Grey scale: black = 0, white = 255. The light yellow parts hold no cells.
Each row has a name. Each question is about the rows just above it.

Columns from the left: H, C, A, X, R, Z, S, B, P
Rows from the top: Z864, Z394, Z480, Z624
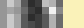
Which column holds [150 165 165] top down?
A
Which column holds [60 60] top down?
Z

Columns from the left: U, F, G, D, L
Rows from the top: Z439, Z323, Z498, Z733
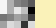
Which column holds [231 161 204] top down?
G
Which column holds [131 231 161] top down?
G
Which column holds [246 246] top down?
U

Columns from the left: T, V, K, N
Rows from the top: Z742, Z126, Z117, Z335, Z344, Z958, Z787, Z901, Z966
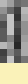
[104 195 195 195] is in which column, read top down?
V
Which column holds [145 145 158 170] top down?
N
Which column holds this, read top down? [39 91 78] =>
K
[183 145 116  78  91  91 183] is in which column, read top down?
T
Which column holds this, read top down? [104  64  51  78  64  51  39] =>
K
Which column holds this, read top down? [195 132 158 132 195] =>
V

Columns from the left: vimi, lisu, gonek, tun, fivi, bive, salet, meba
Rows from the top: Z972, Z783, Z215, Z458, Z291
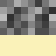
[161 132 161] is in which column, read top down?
fivi
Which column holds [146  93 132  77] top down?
tun
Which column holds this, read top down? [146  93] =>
tun
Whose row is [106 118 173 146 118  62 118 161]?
Z972
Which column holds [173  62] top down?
gonek

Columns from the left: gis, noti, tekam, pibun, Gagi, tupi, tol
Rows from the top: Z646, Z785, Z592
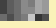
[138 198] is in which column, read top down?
Gagi
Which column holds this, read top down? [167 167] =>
tupi
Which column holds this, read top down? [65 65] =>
gis
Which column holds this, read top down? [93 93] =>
noti
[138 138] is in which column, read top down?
pibun
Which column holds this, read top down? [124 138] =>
Gagi
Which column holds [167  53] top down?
tupi

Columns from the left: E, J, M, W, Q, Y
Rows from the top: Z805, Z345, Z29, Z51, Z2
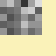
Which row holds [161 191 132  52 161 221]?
Z805
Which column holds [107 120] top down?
M
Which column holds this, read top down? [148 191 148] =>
W
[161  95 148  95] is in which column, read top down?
E
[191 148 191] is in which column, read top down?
W

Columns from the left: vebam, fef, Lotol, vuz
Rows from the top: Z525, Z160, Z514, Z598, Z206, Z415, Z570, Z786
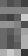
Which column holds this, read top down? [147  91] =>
fef
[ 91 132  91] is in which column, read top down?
Lotol
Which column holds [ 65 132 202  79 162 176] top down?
vuz
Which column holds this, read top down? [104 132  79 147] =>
vebam
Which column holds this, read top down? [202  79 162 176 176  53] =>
vuz
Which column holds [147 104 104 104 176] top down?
vebam
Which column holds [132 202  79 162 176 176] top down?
vuz

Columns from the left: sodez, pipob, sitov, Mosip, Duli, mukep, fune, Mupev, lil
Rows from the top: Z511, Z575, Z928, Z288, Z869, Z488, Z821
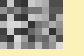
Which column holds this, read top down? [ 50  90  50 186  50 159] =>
Mosip
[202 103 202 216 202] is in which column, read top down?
pipob
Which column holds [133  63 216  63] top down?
sitov
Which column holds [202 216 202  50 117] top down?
pipob
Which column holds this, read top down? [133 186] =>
fune
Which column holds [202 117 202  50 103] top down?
Duli

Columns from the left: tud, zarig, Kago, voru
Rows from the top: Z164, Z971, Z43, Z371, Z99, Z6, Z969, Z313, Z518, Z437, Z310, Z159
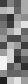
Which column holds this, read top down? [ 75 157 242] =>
tud
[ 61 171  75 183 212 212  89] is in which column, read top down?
zarig
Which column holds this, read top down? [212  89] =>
zarig
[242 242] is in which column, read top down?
tud
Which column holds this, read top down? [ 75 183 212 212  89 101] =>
zarig
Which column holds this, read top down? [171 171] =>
voru
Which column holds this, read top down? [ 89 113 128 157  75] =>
tud

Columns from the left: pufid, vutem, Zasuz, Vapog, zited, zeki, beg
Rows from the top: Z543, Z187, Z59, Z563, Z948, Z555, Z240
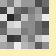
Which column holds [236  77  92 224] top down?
beg
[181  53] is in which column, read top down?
vutem
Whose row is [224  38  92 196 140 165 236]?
Z59
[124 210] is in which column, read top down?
vutem

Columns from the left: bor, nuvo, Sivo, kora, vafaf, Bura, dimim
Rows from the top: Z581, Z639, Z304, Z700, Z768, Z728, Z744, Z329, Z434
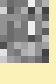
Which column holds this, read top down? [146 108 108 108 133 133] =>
nuvo
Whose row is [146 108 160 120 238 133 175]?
Z700
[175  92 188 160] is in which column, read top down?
dimim
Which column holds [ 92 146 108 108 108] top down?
nuvo
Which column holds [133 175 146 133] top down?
Bura

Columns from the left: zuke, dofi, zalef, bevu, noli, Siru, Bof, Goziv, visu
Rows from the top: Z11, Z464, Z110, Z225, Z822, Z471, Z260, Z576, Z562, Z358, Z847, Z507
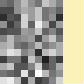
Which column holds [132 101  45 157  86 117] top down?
visu
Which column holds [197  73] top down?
Siru
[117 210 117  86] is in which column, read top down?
zalef
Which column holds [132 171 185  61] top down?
zuke

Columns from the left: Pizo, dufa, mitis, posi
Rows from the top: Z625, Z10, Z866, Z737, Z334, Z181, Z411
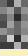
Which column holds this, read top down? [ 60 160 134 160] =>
dufa
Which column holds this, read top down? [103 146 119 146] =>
posi
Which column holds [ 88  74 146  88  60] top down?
Pizo

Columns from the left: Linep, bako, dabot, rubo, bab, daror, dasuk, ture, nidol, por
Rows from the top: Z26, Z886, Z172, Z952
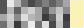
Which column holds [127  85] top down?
dasuk
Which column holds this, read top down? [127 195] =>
nidol
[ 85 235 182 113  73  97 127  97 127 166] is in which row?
Z26

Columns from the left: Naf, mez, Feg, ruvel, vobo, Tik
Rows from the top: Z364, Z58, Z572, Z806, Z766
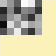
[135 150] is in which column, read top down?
mez
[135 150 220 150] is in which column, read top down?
mez
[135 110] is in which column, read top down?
ruvel
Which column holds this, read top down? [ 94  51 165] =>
Tik
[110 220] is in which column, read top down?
ruvel
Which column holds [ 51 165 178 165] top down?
Tik

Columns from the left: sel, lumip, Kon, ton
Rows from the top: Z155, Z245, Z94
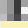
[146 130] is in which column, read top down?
lumip
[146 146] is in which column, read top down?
lumip
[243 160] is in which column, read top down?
ton

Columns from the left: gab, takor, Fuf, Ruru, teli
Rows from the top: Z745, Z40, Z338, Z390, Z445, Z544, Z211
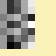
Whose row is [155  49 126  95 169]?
Z544
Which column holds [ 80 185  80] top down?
Fuf

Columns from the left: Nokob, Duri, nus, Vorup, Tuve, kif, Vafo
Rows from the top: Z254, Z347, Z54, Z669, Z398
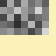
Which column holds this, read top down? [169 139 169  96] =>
Duri
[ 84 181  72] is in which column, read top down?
Tuve
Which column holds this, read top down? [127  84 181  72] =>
Tuve

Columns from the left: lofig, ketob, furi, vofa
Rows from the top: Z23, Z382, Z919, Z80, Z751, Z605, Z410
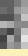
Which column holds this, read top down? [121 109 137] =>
furi
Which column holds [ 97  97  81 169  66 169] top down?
ketob
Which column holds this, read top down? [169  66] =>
ketob
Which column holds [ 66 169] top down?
ketob
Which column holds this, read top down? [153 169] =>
vofa
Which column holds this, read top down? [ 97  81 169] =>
ketob
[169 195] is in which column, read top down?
vofa

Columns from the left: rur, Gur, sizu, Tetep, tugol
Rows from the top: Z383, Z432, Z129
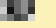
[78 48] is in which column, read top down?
tugol
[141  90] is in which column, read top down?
Tetep

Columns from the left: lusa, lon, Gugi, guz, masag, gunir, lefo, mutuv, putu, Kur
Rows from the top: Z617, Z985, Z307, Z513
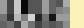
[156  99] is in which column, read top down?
putu
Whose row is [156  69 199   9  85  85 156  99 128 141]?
Z985
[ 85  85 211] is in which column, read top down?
masag
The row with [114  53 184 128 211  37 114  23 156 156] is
Z307
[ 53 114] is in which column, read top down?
lon
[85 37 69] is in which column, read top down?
gunir

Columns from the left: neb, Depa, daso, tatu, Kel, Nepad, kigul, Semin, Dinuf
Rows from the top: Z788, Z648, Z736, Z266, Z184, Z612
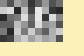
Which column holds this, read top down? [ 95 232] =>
Nepad
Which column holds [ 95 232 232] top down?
Nepad

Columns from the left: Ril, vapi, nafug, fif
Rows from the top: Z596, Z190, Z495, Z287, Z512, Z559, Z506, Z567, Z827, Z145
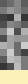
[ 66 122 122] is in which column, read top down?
fif
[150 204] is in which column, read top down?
fif

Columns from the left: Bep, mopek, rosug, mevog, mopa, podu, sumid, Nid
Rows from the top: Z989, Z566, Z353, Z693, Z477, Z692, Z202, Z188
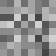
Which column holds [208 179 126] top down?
Nid
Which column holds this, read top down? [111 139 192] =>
mopa
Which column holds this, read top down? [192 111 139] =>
mopa
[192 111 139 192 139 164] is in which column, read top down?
mopa

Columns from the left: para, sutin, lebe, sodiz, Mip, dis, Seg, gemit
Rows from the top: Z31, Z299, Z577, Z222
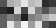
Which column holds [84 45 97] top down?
para
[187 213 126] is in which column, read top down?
Mip
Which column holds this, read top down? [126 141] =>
dis
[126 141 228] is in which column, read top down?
dis
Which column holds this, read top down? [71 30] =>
sodiz
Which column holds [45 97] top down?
para

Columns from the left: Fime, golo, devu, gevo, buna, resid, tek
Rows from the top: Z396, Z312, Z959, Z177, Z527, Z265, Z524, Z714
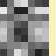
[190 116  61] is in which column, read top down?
Fime
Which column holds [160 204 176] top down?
resid
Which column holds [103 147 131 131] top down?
golo
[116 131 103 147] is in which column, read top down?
golo
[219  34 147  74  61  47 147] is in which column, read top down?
gevo
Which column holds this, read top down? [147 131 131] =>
golo
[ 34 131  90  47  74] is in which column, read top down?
devu

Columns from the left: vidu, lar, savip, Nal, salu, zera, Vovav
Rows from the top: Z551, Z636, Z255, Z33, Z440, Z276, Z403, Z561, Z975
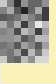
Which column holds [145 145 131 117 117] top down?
lar
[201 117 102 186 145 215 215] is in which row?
Z975
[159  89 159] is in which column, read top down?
savip
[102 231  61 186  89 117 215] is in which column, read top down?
zera
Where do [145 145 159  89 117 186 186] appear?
Z276
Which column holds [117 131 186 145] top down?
salu

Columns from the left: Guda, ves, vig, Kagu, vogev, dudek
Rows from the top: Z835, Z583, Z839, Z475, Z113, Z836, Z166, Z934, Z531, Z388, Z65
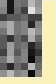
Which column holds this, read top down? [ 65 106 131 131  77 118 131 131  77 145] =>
Kagu
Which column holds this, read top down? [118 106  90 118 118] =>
vig
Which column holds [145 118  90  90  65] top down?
Guda
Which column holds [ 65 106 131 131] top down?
Kagu
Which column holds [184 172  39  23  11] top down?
vogev
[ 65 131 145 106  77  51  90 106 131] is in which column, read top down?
dudek
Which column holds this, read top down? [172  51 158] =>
ves

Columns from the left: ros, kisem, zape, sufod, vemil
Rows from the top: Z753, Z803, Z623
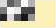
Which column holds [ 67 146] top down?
vemil
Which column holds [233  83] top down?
zape

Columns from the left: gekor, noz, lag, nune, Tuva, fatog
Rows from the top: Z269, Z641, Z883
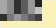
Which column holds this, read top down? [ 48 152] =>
lag
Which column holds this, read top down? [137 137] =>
noz
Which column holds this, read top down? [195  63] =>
fatog
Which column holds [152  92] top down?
Tuva
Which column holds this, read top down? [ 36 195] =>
fatog
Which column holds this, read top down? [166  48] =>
gekor

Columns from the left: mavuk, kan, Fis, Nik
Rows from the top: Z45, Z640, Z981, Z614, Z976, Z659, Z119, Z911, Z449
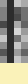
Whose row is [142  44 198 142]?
Z119
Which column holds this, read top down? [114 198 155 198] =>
Fis
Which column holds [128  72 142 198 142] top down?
mavuk

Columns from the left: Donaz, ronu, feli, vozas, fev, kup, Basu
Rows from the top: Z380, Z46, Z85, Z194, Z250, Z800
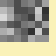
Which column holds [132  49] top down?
fev
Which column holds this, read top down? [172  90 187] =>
ronu
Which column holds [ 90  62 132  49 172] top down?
fev
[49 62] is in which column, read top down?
Basu

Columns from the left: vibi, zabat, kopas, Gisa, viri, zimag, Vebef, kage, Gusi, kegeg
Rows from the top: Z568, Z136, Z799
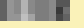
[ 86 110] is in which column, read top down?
kegeg
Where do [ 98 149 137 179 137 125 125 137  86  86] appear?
Z568
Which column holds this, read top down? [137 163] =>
viri

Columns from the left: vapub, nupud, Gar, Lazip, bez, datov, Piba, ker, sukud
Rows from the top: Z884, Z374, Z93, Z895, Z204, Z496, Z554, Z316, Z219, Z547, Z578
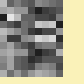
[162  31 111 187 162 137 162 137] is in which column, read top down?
vapub
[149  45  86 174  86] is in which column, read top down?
sukud

